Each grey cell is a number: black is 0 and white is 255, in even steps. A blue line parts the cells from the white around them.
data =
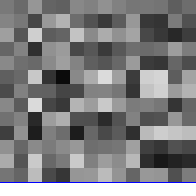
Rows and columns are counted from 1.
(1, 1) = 121
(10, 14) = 189
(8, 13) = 52
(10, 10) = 47
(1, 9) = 129
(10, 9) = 91
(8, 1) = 136
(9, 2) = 130
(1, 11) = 119
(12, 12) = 24
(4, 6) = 72
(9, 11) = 79
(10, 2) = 146
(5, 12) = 54
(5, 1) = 137
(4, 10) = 110
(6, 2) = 105
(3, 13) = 40
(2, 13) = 123
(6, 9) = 159
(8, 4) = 70
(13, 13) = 80
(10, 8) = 73
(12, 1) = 171
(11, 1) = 145
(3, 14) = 61
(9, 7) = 79
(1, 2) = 106
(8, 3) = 218
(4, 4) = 145
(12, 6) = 202
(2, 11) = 56
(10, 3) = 29
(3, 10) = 164
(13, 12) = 149
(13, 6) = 150

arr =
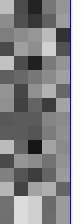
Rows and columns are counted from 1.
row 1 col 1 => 190
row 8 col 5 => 163
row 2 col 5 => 156
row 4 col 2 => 159
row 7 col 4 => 178
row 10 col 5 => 143
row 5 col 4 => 122
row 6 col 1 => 95
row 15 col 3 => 207
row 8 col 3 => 99
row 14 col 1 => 182
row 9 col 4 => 133
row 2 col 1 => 140
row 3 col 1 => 126
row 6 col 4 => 139
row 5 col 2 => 76
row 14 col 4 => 174
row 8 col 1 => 144
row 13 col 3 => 60
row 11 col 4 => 163
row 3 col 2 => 140
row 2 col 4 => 97
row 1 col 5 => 149
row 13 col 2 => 84

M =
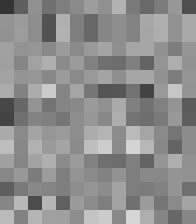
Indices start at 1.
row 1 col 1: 52
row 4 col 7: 153
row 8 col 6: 137
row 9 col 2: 111
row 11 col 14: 140
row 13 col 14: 146
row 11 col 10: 212
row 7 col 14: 148
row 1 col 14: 78
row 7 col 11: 67
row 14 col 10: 126
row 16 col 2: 130
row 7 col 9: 86
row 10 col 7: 172
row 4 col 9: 143
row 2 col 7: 104
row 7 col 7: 118
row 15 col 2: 184
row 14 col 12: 129
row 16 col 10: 213
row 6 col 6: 138
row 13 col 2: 152
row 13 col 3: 124
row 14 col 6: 141
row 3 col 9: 142
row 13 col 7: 138
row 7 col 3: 172
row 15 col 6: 154
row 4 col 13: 125
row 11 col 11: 183
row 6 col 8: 164
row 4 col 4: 137
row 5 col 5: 138
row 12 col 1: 160

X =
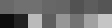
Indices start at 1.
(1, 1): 105
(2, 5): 150
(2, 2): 33
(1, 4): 103
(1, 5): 101

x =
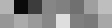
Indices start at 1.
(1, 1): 181
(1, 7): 159
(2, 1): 151
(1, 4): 134
